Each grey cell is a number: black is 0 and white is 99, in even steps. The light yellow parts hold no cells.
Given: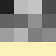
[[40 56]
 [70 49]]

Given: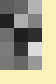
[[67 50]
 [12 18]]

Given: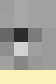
[[65 63]
 [17 48]]

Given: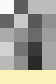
[[78 34]
 [56 41]]

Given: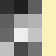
[[66 69]
 [92 76]]

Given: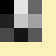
[[77 63]
 [ 8 34]]

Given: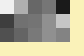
[[44 45]
 [39 47]]

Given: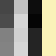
[[83  2]
 [81 14]]
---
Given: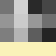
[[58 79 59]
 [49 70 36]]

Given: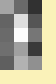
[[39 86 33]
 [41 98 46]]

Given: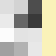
[[91 40 22]
 [98 88 89]]

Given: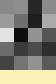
[[60 43 12]
 [88  5 57]]

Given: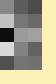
[[75 46 41]
 [ 5 60 62]]

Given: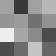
[[58 60 44]
 [92 65 54]]
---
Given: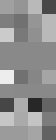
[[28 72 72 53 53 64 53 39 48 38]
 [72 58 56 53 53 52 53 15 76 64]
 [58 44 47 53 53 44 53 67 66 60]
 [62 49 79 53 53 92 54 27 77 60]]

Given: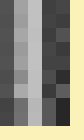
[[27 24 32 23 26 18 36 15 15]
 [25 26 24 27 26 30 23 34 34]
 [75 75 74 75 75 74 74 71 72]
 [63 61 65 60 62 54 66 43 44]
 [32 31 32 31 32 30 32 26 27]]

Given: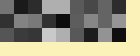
[[17 58  6]
 [39 39 57]
 [28 52 11]
 [35 36 34]
 [68  5 68]
 [68 19 78]
 [17 47 21]
 [10 51 23]
 [45 19 33]]

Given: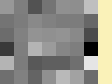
[[74 40 29  0 89 42]
 [55 48 53 49 43 63]
 [56 48 57 52 37 72]
 [45 50 56 60 37 56]
 [32 53 57 70 34 39]
 [49 48 50 49 48 50]
 [59 45 42 22 70 43]]

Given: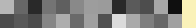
[[ 6 62]
 [65 40]
 [30 49]
 [35 66]
 [16 85]
 [60 31]
 [61 62]
 [53 41]
 [37 67]
 [45 52]
 [16 29]
 [40 34]
 [71 29]]

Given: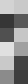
[[78 34 77 62 26 24]
 [82 21 31 87 78 54]]

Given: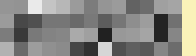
[[64 44 52 42]
 [62 14 14 52]
 [42 61 64 34]
 [38 55 60 37]
 [60 46 59 31]
 [58 36 13 83]
 [48 47 62 19]
 [60 41 66 27]
 [71 46 52 54]
 [76 46 51 56]
 [91 31 47 61]
 [57 28 22 41]
 [58 60 48 69]]
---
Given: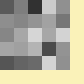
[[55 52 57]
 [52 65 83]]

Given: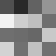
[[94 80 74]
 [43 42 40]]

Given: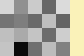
[[45 49 41]
 [74 66 76]]

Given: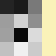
[[61 81 55]
 [62  3 85]]

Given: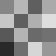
[[77 37 68]
 [34 70 41]]

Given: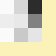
[[92 90 50]
 [97 78 89]]
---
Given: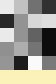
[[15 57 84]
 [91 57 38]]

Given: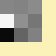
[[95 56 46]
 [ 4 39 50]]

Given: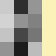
[[82 57 50]
 [76 27 46]]

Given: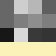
[[40 49 55]
 [ 9 84 22]]

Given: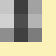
[[81 30 70]
 [55 25 48]]

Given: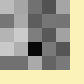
[[46 66 36]
 [70 79 49]]
